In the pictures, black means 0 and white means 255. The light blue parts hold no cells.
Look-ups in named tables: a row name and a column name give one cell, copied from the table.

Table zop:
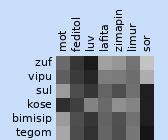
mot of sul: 155
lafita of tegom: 101
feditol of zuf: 54
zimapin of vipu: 123
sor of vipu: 174
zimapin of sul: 78
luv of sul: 54
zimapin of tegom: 78

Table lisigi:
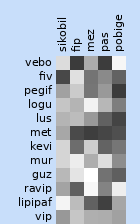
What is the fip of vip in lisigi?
198
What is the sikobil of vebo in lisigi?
220
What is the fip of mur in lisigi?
237
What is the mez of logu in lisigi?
242
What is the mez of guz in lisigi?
255
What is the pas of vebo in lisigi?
60
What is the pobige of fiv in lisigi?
98
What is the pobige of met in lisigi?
79
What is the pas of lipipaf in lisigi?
64

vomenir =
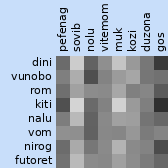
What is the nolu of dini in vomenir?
98
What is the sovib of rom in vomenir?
161
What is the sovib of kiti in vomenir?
212
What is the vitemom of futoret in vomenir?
136
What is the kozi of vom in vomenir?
151
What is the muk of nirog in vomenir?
179
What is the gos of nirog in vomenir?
76
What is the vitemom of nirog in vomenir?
138
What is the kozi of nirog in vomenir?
138
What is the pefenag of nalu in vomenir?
125
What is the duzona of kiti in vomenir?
127
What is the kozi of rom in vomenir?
128
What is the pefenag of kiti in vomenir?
80
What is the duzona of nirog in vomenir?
131
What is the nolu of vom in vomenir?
97
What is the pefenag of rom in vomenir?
111
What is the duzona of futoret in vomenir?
123
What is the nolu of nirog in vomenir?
119
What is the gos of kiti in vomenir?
47
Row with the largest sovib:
kiti

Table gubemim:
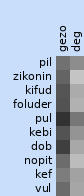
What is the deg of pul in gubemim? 119
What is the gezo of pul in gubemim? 50
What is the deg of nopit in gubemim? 188
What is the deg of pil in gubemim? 141
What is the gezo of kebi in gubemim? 83
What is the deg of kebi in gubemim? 148
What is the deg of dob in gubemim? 168

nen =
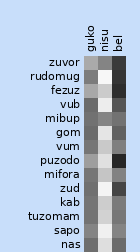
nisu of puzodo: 224
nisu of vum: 201
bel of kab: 123
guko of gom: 107
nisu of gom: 229
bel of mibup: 114
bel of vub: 85
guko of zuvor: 170
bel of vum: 127
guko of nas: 110
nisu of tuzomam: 210
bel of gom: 97
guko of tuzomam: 115
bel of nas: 107
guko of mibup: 113

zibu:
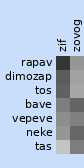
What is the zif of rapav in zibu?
53
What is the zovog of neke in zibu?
103
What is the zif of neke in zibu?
150
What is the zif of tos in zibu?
97
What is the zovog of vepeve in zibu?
129
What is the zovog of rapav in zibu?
150
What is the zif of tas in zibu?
197
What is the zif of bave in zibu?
126
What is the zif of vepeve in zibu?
141
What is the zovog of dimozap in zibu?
162
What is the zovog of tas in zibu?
125
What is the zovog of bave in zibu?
101
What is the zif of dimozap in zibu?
92
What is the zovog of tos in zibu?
167

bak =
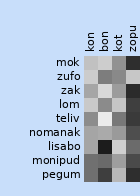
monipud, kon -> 112
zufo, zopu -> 199
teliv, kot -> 120
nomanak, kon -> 165
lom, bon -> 139
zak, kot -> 156
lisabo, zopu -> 107
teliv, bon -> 235
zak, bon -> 216
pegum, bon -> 62
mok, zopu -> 46
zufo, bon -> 125

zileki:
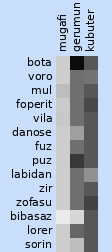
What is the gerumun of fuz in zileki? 111
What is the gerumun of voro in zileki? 111
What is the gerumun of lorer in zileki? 102
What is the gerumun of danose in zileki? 159
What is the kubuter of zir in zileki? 87
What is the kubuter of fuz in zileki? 87
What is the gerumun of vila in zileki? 111
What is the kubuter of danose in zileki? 87
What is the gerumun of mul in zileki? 111
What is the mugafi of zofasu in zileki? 205
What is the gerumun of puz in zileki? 56
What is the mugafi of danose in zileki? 205
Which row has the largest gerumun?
bibasaz

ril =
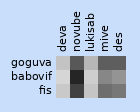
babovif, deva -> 214
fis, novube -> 65
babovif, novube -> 37
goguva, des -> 94
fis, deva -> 201
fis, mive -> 110
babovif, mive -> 135
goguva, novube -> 88
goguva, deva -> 195
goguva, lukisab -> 183
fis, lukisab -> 197
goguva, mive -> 94
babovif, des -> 148
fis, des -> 119
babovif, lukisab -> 206

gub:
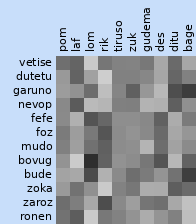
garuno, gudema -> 151
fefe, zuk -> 142
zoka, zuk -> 119
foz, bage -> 150
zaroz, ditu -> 168
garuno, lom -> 109
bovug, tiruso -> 146

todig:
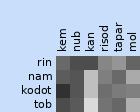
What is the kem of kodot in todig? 49
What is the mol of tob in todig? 176
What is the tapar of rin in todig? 149
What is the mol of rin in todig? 100
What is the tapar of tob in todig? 103
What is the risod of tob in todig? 115
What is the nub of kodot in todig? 85
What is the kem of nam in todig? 92
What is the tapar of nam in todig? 105
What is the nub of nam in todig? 85
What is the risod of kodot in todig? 110
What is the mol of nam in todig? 170
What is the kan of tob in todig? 218
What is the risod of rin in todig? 134
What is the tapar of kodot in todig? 123
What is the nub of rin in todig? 77
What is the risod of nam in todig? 127
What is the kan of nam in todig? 191
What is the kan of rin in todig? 77

